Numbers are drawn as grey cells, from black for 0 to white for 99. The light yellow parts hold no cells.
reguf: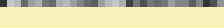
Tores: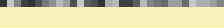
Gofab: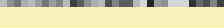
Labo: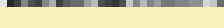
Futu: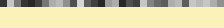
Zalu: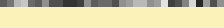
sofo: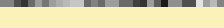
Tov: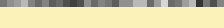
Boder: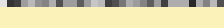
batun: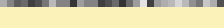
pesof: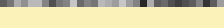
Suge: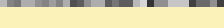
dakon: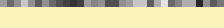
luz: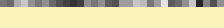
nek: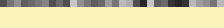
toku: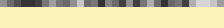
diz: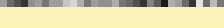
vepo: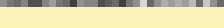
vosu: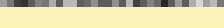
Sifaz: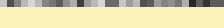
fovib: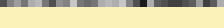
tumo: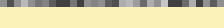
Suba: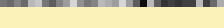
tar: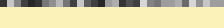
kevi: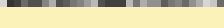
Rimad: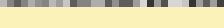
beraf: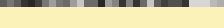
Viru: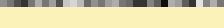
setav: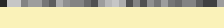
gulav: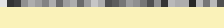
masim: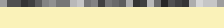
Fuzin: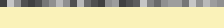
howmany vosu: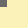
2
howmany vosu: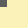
9

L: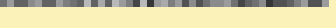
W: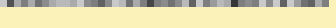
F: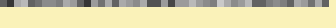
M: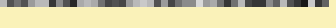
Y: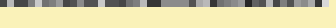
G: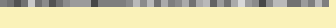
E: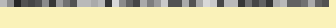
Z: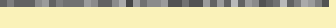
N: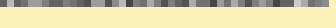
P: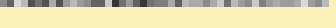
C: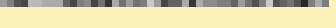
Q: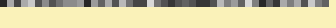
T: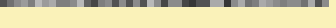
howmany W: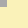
7
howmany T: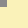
13
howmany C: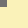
5
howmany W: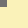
4
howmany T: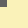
1

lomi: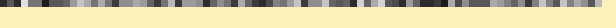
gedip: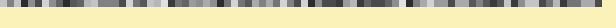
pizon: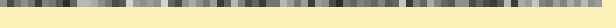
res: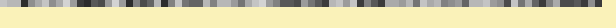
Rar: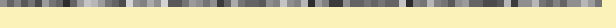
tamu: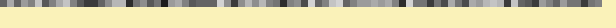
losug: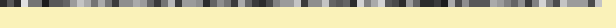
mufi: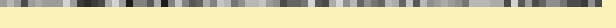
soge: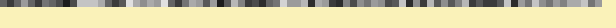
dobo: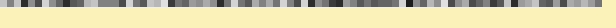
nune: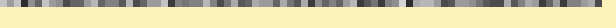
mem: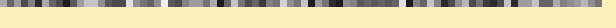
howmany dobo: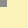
8
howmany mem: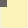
11
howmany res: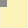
5
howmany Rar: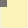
12
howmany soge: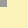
11

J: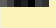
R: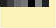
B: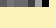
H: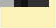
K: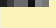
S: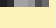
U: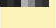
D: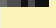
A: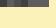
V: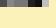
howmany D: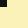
3
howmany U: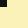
0
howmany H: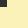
3
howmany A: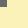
0

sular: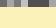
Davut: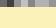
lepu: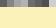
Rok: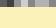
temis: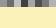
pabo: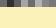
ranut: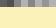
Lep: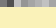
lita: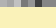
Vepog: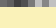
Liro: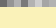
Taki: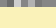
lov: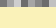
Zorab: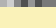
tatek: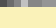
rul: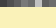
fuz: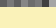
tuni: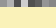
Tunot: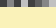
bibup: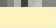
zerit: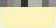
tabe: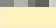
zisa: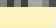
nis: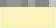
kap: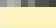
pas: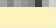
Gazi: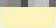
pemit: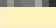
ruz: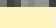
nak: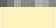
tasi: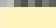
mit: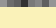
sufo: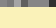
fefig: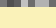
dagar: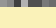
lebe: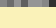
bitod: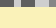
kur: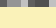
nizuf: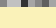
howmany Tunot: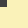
3
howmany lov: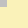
1
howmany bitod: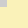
3

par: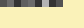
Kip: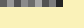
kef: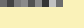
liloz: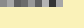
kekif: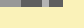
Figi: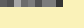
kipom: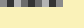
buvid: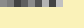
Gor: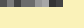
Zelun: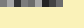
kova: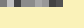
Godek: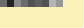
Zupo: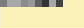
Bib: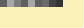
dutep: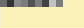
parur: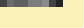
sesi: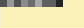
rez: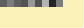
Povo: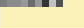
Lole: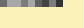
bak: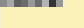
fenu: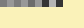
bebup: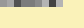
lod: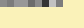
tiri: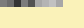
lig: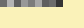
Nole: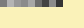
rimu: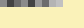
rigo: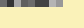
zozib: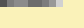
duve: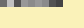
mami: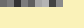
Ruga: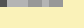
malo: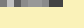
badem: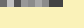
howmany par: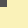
2
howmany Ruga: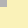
4
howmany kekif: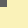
5
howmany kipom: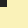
0
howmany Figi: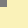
3

